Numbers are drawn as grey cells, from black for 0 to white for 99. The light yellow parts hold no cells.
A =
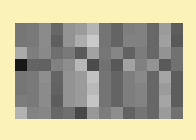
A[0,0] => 46
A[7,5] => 28
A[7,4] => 43
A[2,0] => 66
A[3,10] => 50
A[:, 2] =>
[54, 54, 53, 38, 55, 54, 54, 52]
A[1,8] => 39
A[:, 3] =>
[40, 37, 43, 50, 39, 38, 36, 40]
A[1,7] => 45
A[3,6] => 29
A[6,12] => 64
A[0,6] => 70
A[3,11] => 57
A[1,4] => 57
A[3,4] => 55
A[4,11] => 40
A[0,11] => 40
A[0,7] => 45
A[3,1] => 39
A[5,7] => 45
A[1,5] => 67
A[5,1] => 47
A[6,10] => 51
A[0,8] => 39
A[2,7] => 46
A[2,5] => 35
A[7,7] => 48
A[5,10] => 51
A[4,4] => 57
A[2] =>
[66, 49, 53, 43, 47, 35, 63, 46, 52, 38, 48, 40, 57, 44]
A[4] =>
[46, 47, 55, 39, 57, 60, 75, 45, 39, 49, 53, 40, 64, 36]

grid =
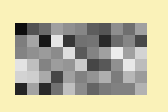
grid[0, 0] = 5
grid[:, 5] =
[52, 44, 35, 79, 50, 54]
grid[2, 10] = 82
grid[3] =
[88, 74, 51, 61, 58, 79, 27, 34, 56, 90, 73]
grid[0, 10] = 62
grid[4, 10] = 60
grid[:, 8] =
[55, 42, 92, 56, 48, 50]
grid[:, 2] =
[41, 9, 60, 51, 66, 16]
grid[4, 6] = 57
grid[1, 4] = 21
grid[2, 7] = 62
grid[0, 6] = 36
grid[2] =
[51, 56, 60, 54, 86, 35, 51, 62, 92, 62, 82]
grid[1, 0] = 49
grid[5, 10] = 69
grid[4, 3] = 27

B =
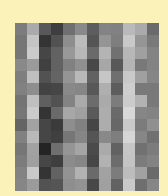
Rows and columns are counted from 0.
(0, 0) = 48
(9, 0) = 50
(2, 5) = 71
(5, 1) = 55
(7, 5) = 62
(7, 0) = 46
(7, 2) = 20
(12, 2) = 20
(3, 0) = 53
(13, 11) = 52
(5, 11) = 47
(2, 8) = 44
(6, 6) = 42
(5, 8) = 36
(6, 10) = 69
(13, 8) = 38
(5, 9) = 80
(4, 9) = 78
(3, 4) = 50
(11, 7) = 69
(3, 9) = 70
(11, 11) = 51
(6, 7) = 66
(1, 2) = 20
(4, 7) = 77
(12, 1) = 78
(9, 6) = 33
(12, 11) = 41
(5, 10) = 47
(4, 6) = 38
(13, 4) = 55
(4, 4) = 58
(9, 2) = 27
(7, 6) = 35
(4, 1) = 74
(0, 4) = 43

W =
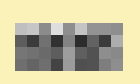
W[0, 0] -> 74
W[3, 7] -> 49
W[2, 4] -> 61
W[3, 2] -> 43
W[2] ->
[46, 44, 41, 36, 61, 37, 32, 55, 53]
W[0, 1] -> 77
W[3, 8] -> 55
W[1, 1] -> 23
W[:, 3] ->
[86, 19, 36, 26]
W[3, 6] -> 32
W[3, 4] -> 60

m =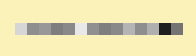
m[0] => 83
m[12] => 12
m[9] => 70
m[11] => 68
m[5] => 90
